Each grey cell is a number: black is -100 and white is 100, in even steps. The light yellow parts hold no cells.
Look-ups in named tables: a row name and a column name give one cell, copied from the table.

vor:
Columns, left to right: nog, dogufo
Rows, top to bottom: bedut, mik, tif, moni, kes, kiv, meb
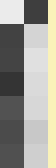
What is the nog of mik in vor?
-48
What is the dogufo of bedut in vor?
-51
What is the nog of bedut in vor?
84
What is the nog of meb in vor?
-37
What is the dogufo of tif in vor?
76
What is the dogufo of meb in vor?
62
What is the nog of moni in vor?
-59
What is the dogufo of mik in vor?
66
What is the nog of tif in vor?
-47
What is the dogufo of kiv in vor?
57
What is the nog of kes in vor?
-36
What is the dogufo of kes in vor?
69

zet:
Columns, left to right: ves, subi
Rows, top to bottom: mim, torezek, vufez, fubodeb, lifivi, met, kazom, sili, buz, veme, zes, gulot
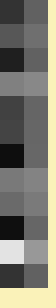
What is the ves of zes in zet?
78
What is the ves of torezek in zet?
-32
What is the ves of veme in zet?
-88
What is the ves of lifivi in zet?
-49
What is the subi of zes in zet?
19
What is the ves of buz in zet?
-17

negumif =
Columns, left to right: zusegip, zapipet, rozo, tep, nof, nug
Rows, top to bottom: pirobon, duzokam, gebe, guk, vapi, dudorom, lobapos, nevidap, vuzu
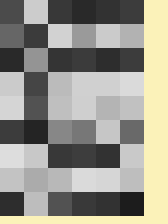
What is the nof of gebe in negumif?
-65
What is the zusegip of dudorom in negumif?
-53
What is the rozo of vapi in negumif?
50
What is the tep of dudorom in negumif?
-7
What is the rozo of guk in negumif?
47
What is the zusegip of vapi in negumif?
67
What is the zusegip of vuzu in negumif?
-65
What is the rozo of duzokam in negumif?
65
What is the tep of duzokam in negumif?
21
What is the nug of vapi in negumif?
51
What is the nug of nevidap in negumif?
49
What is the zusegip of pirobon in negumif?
-41
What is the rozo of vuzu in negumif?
-36
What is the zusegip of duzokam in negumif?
-20
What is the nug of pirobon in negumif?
-53
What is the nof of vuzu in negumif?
-61
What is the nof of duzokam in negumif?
59
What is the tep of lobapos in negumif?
-52
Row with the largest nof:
nevidap

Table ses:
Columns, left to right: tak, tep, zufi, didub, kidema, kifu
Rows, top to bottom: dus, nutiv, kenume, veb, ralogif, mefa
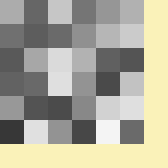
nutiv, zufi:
-17
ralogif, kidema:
65
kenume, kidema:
-25
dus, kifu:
39
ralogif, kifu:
75
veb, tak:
-23

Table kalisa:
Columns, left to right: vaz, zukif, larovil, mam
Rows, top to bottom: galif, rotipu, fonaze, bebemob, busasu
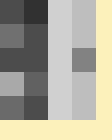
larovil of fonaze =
62
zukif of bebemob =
-24
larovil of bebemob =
62
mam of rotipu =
48
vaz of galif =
-41
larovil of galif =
62
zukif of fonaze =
-40
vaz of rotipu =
-13
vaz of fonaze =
-41
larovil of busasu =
62
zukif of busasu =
-41
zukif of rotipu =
-41
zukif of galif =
-62

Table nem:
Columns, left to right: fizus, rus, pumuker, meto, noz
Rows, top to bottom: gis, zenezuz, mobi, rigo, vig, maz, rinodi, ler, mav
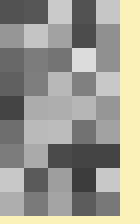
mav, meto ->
-28
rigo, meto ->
0
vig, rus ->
34
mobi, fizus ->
-18
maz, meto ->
-10
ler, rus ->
-29
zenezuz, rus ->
53
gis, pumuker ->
58
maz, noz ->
26
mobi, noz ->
13
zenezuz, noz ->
13
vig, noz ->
18
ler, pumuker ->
24
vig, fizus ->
-46
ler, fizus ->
56
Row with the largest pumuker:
gis

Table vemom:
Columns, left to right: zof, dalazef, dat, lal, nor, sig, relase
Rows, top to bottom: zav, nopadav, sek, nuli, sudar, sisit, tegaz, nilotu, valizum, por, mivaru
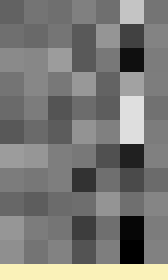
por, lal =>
-52
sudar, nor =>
-27
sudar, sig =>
75
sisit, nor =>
0
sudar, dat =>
-34
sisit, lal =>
15
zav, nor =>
-13
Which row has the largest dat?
sek

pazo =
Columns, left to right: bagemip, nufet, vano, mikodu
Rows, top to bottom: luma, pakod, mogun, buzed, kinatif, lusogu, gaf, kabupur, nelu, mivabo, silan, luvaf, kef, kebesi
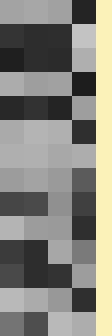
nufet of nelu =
-42
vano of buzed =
26
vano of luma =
26
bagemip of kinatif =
-69
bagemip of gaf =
37
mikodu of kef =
-63

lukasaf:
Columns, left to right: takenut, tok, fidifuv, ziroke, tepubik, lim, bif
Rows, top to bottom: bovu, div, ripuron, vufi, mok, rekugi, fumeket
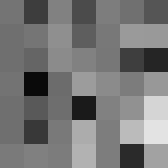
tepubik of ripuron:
-7
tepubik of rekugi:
-2
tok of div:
-8
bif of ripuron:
-71
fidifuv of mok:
-14
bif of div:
20
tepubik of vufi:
9
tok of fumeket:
0
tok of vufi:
-92
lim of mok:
14
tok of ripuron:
-21
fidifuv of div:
12
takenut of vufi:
-10
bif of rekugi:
78
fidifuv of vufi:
-15
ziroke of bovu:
-41
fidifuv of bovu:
1
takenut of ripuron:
-13

